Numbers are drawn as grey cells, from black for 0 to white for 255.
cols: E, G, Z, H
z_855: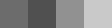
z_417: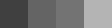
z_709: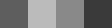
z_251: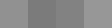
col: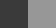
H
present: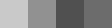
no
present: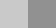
no
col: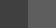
E
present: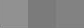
yes
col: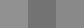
Z
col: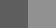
E

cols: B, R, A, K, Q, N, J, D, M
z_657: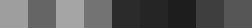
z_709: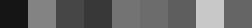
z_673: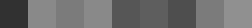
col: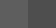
J
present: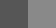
no
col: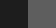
J
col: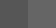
M

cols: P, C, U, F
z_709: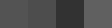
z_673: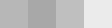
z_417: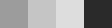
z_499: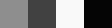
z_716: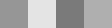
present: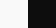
no
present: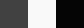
yes
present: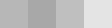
no
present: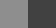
yes

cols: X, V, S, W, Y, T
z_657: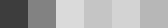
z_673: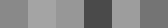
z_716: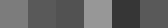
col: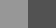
S
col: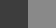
X
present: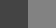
no
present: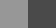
yes
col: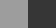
Y

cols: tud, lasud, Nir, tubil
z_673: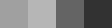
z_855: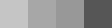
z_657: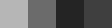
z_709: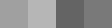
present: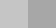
yes
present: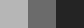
yes
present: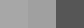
no
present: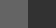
yes

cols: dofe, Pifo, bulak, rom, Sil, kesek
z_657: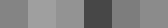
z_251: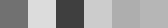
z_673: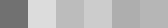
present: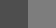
no
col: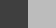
bulak
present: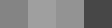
yes
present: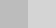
no
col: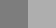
Sil
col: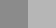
kesek

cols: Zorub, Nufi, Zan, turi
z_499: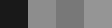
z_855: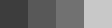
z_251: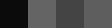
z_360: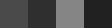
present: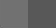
no
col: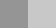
turi
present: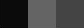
yes
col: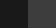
Zorub
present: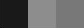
yes
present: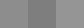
no
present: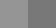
no

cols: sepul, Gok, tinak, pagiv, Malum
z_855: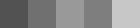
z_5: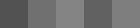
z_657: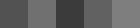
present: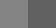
yes
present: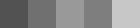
yes
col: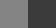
tinak

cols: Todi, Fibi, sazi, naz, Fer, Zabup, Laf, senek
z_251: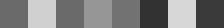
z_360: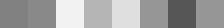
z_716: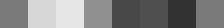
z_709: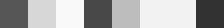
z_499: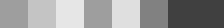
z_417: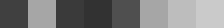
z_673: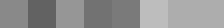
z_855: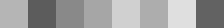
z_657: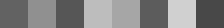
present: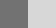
no
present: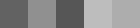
no
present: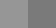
no
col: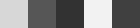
Laf
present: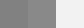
yes

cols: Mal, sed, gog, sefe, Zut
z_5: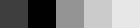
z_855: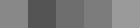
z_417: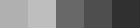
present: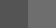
yes
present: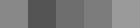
yes
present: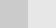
yes

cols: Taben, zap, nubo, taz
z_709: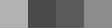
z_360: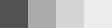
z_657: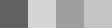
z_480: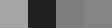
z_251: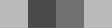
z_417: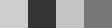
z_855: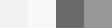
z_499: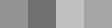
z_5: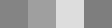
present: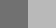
yes
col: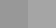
taz
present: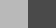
yes

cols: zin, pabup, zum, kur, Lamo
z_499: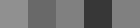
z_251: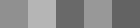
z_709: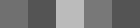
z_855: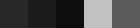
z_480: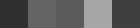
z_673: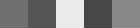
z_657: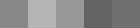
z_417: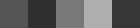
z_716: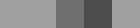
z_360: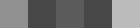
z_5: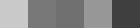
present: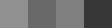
yes
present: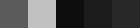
no

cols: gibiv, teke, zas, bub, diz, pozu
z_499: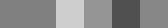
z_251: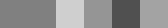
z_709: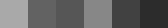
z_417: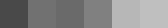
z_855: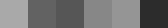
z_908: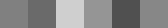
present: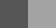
no
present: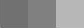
no
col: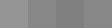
bub
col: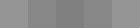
bub
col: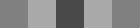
gibiv

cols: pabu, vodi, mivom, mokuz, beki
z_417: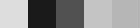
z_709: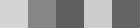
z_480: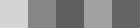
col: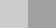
mokuz
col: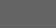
beki

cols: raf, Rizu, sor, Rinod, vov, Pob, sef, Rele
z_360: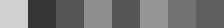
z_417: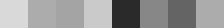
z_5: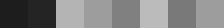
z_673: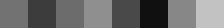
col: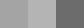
sor
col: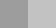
Rele
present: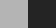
no
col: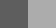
Rele
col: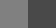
vov

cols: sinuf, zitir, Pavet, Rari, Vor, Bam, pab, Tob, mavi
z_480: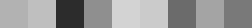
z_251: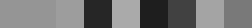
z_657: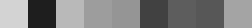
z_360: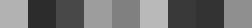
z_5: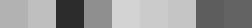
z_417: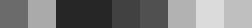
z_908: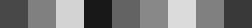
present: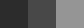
no
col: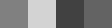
Vor
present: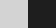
yes
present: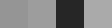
yes
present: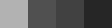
no
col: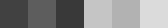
pab

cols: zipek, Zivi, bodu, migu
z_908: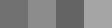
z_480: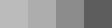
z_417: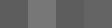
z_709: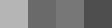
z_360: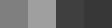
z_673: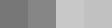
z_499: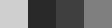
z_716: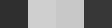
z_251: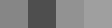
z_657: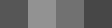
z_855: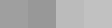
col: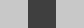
bodu
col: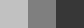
migu
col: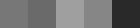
Zivi
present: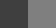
yes
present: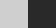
yes

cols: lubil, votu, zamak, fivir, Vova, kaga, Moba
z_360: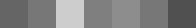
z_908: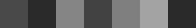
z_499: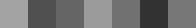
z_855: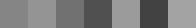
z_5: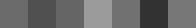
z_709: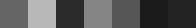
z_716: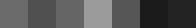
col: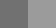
Vova
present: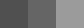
yes

